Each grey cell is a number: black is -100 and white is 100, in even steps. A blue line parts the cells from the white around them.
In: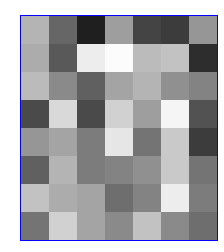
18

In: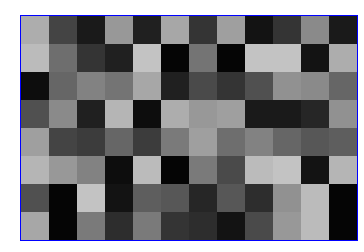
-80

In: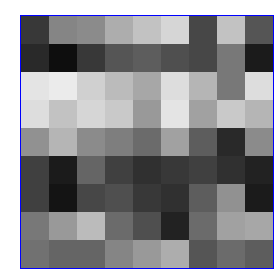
-33

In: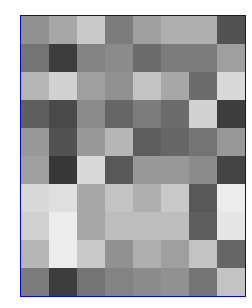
-36

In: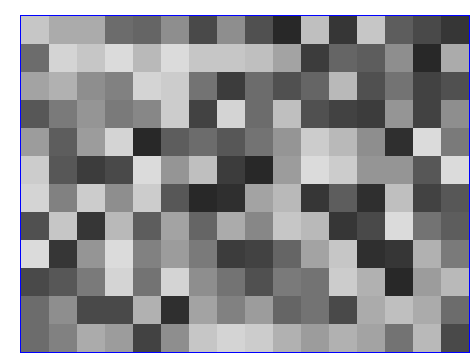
-58

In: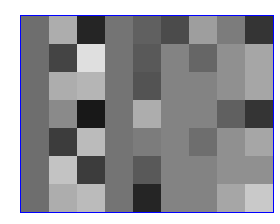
-59

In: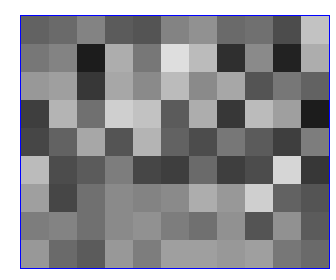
52

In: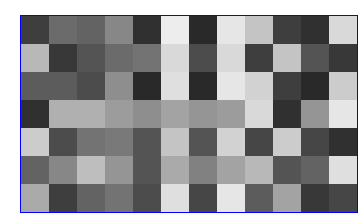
70

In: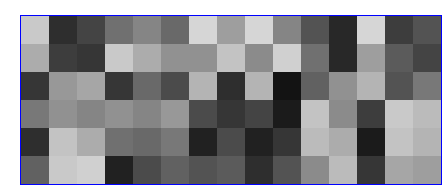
-35
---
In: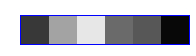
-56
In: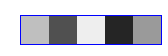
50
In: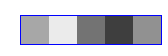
31
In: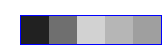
-74
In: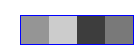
17
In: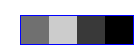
-12
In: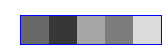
-18
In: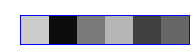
59
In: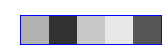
40
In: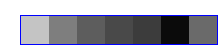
54
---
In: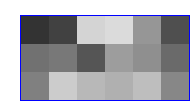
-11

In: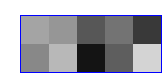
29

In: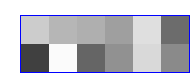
60

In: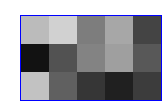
-86

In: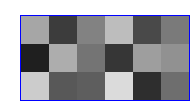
-76

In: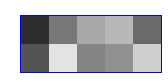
-65
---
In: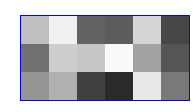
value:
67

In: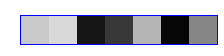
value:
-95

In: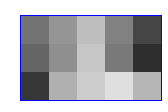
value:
1

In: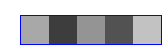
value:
-36

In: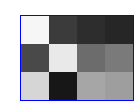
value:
-65

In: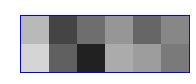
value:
-20

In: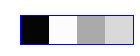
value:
33
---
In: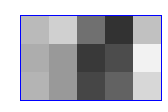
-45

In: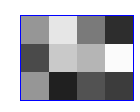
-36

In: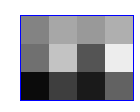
-80

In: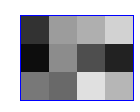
76

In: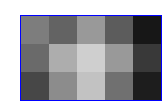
52

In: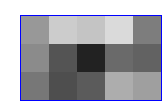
-29
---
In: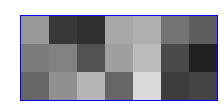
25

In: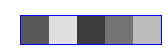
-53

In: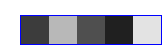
-38

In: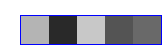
57

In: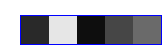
-89

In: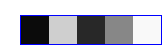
-69

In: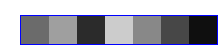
60

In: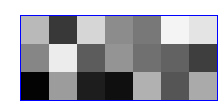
16
